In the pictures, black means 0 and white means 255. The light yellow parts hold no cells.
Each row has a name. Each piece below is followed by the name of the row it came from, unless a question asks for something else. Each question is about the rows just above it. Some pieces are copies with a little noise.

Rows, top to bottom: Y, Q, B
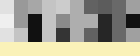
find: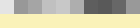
Y
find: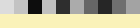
B
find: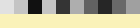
B
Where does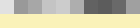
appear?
Y
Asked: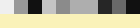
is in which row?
Q

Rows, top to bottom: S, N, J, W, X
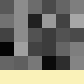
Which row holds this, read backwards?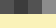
J
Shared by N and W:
[66]
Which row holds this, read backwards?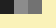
N

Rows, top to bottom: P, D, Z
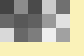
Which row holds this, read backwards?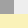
Z
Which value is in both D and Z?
[104]

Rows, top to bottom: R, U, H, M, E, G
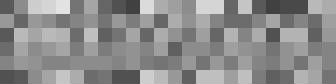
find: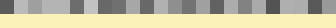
H
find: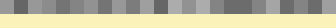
U
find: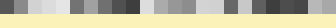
R

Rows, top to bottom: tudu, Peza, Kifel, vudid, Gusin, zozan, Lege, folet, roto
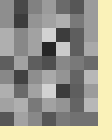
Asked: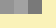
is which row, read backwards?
folet
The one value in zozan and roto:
[136]
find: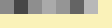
zozan
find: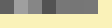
roto
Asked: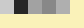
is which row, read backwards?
vudid
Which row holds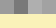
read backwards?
Peza

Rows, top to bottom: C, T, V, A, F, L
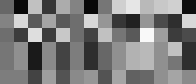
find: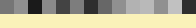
A
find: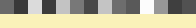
V
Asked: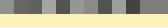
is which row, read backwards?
L

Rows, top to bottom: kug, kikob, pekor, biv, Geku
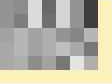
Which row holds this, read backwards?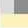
kug
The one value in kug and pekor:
[148]
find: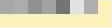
Geku
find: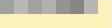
pekor
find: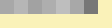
biv
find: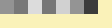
kikob

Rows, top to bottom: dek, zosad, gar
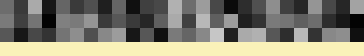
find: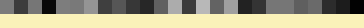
zosad
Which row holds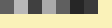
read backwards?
zosad
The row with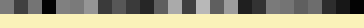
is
zosad
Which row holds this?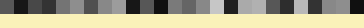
gar

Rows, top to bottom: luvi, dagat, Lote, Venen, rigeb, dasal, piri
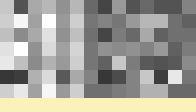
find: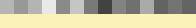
Lote
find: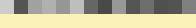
luvi

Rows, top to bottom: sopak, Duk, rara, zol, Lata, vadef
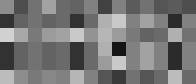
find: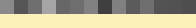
sopak
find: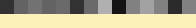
zol
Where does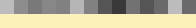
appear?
vadef

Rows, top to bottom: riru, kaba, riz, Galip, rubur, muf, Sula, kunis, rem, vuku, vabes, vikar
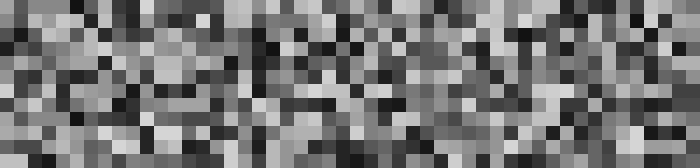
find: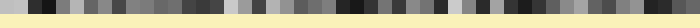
vikar
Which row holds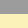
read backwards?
vabes
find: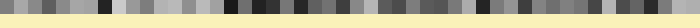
rubur
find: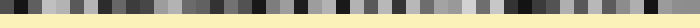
riz

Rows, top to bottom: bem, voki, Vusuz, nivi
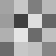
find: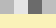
Vusuz
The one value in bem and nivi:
[199]
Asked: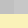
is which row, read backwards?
nivi
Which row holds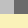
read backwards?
Vusuz
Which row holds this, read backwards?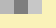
bem
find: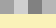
bem

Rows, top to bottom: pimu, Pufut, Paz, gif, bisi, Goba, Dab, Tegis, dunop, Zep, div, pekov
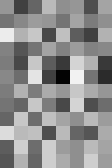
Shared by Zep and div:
[186]
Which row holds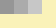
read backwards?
Dab
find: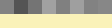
gif
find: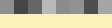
pimu
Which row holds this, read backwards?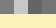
Tegis
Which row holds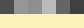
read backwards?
pimu

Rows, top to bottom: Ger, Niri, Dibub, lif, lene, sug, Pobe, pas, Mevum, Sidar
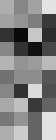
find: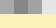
Ger
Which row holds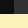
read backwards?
lif
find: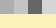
Sidar
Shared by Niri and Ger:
[162]
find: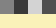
Pobe
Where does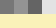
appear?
Mevum

